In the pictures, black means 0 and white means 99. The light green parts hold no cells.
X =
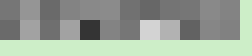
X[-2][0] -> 46
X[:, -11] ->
[58, 63]
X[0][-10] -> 41
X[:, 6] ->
[44, 46]
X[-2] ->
[46, 58, 41, 51, 53, 54, 44, 40, 45, 46, 53, 51]
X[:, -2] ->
[53, 52]
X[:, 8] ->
[45, 69]

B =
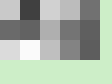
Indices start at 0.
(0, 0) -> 78
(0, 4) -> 44
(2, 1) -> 97
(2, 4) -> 36
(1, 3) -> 45

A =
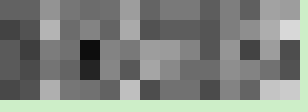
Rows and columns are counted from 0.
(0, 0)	38
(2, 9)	51
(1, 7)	32
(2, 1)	24
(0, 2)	57
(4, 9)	44
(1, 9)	36
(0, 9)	47
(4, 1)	32
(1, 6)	66
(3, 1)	29
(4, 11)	51
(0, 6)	61
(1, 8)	36
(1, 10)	33
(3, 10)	42
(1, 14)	84
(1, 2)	70
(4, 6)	74
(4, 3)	46
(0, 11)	49
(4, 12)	39

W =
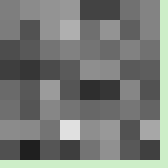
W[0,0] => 49
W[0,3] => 59
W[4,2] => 60
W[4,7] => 32
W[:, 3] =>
[59, 68, 50, 35, 33, 45, 87, 24]
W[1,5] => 57
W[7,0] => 31
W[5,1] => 33
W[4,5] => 21
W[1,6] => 37
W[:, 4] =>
[26, 43, 45, 55, 18, 40, 55, 45]
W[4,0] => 41
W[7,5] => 56
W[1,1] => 32
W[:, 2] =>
[57, 57, 45, 29, 60, 52, 45, 33]
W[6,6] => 32

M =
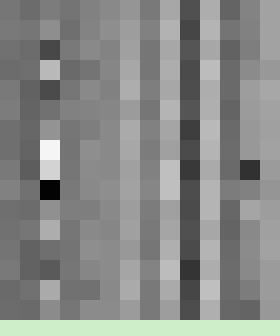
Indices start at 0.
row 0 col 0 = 46
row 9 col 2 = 1
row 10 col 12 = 64
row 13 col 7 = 51
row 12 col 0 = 45
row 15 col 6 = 60
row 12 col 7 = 46
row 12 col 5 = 54
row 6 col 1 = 40
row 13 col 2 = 35
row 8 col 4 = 54
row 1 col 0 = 47
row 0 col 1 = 42
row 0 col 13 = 63
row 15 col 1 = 41
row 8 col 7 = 50
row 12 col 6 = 59
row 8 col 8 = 74
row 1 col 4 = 51
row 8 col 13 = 60
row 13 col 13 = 60
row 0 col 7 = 47
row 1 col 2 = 55
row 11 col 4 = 53
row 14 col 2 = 66
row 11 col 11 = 39
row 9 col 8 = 74
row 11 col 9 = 31
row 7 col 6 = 65
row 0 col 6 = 58
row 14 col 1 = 44
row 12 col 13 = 63
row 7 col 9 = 29
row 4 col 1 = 38
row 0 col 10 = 67
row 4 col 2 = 29
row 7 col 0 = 43
